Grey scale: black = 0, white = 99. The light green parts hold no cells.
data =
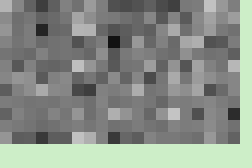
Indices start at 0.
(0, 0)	70
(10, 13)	43
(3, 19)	48
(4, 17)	44
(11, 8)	50
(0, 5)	50
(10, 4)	44
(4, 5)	45
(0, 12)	37
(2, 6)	70
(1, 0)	54
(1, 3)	38
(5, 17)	50
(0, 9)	31
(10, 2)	45
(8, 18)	48
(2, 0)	58
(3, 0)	51
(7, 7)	24
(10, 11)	48
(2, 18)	47
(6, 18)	50
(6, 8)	38
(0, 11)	32
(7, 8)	50
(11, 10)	40
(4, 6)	44
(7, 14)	59
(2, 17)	60
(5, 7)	58
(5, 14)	57
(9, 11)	49
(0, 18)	59
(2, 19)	44

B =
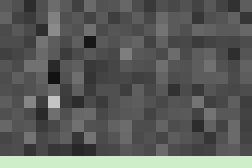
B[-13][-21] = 35
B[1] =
[39, 26, 23, 32, 50, 31, 34, 26, 35, 24, 30, 36, 28, 41, 35, 36, 21, 31, 33, 38, 21]
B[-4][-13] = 28
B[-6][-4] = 33
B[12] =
[29, 30, 20, 28, 21, 22, 15, 17, 27, 28, 34, 32, 29, 41, 30, 28, 25, 26, 35, 36, 29]
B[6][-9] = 26
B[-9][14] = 42
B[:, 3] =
[31, 32, 18, 45, 41, 44, 38, 35, 24, 16, 23, 28, 28]
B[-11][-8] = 45
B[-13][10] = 40
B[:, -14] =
[41, 26, 44, 9, 34, 22, 20, 23, 29, 41, 32, 45, 17]
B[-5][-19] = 52
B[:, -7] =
[28, 35, 35, 27, 42, 33, 30, 19, 33, 34, 30, 36, 30]
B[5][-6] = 32
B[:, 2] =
[17, 23, 29, 25, 31, 44, 32, 32, 52, 29, 34, 45, 20]
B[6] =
[30, 37, 32, 38, 7, 32, 43, 20, 26, 27, 28, 25, 26, 39, 30, 31, 36, 36, 37, 29, 36]
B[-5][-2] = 37
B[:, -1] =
[36, 21, 40, 30, 33, 38, 36, 30, 24, 26, 25, 26, 29]
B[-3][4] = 28
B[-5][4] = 76
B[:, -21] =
[35, 39, 29, 30, 25, 33, 30, 31, 36, 31, 40, 27, 29]
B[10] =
[40, 33, 34, 23, 28, 35, 44, 32, 31, 38, 42, 30, 30, 39, 30, 32, 17, 38, 26, 41, 25]
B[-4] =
[31, 34, 29, 16, 43, 31, 40, 41, 28, 32, 34, 35, 26, 32, 34, 35, 26, 45, 34, 34, 26]
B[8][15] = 32
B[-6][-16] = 24
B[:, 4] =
[42, 50, 54, 36, 35, 16, 7, 42, 76, 43, 28, 32, 21]
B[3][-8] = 38
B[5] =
[33, 29, 44, 44, 16, 34, 37, 22, 24, 27, 34, 32, 31, 43, 33, 32, 36, 44, 32, 28, 38]
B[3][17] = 26

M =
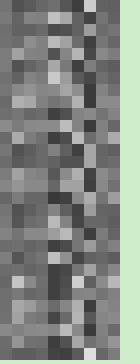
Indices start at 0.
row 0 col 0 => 45
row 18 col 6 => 27
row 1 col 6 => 38
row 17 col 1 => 32
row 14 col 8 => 54
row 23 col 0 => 40
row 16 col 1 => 48
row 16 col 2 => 40
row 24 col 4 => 25
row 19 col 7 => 24
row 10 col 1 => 48
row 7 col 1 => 53
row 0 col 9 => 37
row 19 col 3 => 53
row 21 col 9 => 36
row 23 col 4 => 25
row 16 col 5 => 25
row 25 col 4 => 42
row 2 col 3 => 41
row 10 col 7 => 23
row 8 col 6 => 69
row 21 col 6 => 27
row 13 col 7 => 64
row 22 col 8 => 43
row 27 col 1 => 50
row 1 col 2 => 51
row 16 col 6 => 53
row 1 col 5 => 65
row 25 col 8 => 54
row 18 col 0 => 47
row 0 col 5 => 33
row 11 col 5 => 30
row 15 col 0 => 52
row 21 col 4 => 74
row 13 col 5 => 32
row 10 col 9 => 40
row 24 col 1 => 47
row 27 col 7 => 23
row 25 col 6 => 68
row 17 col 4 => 51

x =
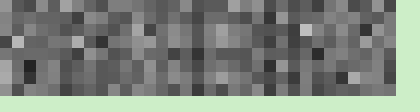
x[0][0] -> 58
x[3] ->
[27, 71, 39, 38, 46, 45, 67, 35, 20, 45, 48, 56, 59, 42, 55, 48, 33, 49, 59, 52, 44, 35, 25, 44, 25, 33, 43, 36, 47, 39, 60, 43, 52]
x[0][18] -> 35
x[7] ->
[56, 31, 51, 48, 43, 26, 34, 39, 33, 52, 36, 52, 48, 40, 32, 46, 23, 41, 30, 47, 40, 53, 24, 48, 31, 48, 28, 34, 38, 36, 44, 47, 45]
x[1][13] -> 35
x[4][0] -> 46
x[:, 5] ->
[63, 37, 32, 45, 35, 31, 33, 26]
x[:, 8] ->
[31, 49, 38, 20, 46, 34, 34, 33]
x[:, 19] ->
[62, 37, 49, 52, 34, 41, 51, 47]
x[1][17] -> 42
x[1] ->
[51, 40, 43, 39, 39, 37, 25, 53, 49, 36, 33, 53, 42, 35, 44, 36, 27, 42, 42, 37, 30, 45, 21, 58, 35, 40, 41, 51, 47, 51, 38, 35, 47]
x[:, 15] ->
[53, 36, 46, 48, 36, 38, 48, 46]
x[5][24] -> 35
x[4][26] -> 17
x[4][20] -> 33
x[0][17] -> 35
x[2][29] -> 41
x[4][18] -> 34
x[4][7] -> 56
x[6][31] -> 51
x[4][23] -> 37
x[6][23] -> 39
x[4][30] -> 39
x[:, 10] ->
[49, 33, 43, 48, 36, 46, 42, 36]
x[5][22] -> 19
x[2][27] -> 41
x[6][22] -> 29
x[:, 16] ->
[32, 27, 33, 33, 20, 28, 34, 23]
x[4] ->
[46, 40, 41, 41, 40, 35, 25, 56, 46, 32, 36, 54, 41, 40, 26, 36, 20, 42, 34, 34, 33, 48, 36, 37, 30, 40, 17, 47, 50, 43, 39, 49, 35]
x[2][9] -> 32
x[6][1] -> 45

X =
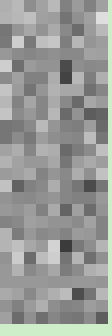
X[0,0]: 68
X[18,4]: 57
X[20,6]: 47
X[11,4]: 55
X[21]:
[57, 79, 42, 73, 80, 45, 70, 43, 56]
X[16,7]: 50
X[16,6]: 50
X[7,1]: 60
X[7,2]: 45
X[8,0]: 71
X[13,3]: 59
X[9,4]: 71
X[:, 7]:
[50, 62, 60, 58, 63, 53, 49, 44, 65, 36, 61, 73, 54, 66, 56, 29, 50, 42, 63, 59, 55, 43, 68, 59, 45, 61, 54]
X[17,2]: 61
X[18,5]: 57
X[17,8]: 57
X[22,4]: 65
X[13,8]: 61
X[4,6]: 53
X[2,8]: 72
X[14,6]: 67
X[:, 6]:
[60, 56, 42, 71, 53, 55, 71, 65, 41, 57, 49, 52, 48, 61, 67, 46, 50, 62, 54, 60, 47, 70, 54, 59, 30, 52, 46]
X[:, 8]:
[62, 86, 72, 61, 62, 54, 68, 52, 60, 39, 41, 46, 74, 61, 75, 46, 59, 57, 51, 51, 70, 56, 71, 58, 71, 58, 36]
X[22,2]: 53
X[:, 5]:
[50, 45, 53, 49, 53, 29, 26, 65, 53, 41, 50, 53, 41, 46, 53, 52, 52, 39, 57, 51, 23, 45, 48, 58, 73, 51, 47]
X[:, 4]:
[72, 61, 66, 77, 56, 57, 67, 69, 66, 71, 58, 55, 67, 65, 58, 67, 58, 66, 57, 55, 82, 80, 65, 58, 68, 55, 52]
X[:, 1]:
[72, 71, 58, 80, 54, 43, 62, 60, 51, 54, 47, 54, 67, 63, 62, 38, 54, 57, 53, 48, 74, 79, 69, 59, 63, 50, 42]
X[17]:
[59, 57, 61, 50, 66, 39, 62, 42, 57]
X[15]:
[75, 38, 50, 53, 67, 52, 46, 29, 46]
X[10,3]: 72

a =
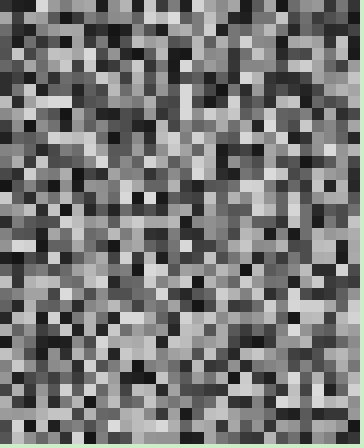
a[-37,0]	20
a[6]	[18, 25, 11, 45, 19, 42, 37, 41, 78, 66, 25, 69, 33, 62, 13, 31, 36, 13, 37, 16, 83, 70, 20, 16, 17, 28, 63, 53, 56, 76]
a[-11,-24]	47
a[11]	[13, 38, 35, 42, 81, 76, 73, 79, 42, 9, 32, 53, 18, 73, 81, 49, 81, 62, 38, 34, 83, 64, 52, 81, 12, 20, 58, 52, 38, 15]
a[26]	[15, 71, 76, 11, 81, 11, 47, 69, 43, 14, 84, 84, 66, 38, 21, 81, 66, 77, 54, 66, 53, 59, 72, 37, 9, 72, 73, 24, 71, 82]
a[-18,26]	69
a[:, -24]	[62, 22, 64, 62, 64, 25, 37, 14, 21, 63, 57, 73, 42, 37, 8, 11, 37, 69, 73, 78, 65, 37, 62, 42, 56, 17, 47, 13, 53, 69, 17, 23, 36, 70, 27, 50, 82]
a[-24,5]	31
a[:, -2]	[46, 37, 17, 75, 71, 25, 56, 69, 35, 18, 36, 38, 58, 59, 56, 70, 67, 29, 29, 62, 13, 11, 82, 27, 37, 38, 71, 66, 40, 71, 67, 49, 39, 75, 21, 57, 15]
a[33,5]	47
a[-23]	[28, 18, 80, 51, 47, 67, 8, 26, 17, 63, 49, 51, 20, 34, 54, 38, 84, 65, 17, 12, 45, 37, 85, 76, 28, 38, 71, 60, 56, 17]
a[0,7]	65
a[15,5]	55
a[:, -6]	[42, 28, 15, 64, 31, 72, 17, 20, 76, 37, 29, 12, 78, 33, 28, 40, 76, 83, 74, 10, 28, 46, 52, 13, 82, 83, 9, 85, 57, 25, 30, 84, 74, 76, 12, 57, 43]
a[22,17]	47
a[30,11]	9
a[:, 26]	[59, 23, 32, 62, 69, 64, 63, 27, 40, 16, 45, 58, 57, 22, 71, 76, 56, 16, 11, 69, 73, 67, 17, 78, 18, 80, 73, 40, 24, 31, 29, 69, 85, 83, 15, 68, 57]
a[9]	[53, 64, 82, 42, 32, 8, 63, 41, 14, 12, 30, 23, 58, 20, 31, 84, 56, 80, 67, 77, 36, 49, 77, 38, 37, 49, 16, 64, 18, 28]
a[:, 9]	[55, 54, 8, 10, 57, 23, 66, 72, 59, 12, 33, 9, 34, 35, 63, 46, 41, 14, 36, 72, 9, 26, 45, 15, 31, 72, 14, 78, 64, 14, 48, 61, 65, 73, 39, 85, 26]
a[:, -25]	[48, 9, 65, 9, 73, 78, 42, 40, 84, 8, 14, 76, 48, 31, 67, 55, 72, 9, 81, 43, 38, 14, 41, 45, 85, 50, 11, 77, 12, 18, 57, 41, 81, 47, 76, 45, 19]
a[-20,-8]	71
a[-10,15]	74
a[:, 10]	[70, 55, 13, 32, 15, 48, 25, 42, 53, 30, 30, 32, 34, 53, 49, 80, 84, 42, 71, 48, 60, 81, 49, 39, 31, 50, 84, 43, 68, 78, 67, 14, 26, 37, 68, 65, 31]
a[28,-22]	83
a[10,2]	8
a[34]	[60, 59, 61, 69, 76, 76, 27, 69, 40, 39, 68, 73, 53, 22, 62, 10, 38, 74, 76, 62, 52, 52, 42, 16, 12, 35, 15, 21, 21, 59]
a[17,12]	31
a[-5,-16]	63
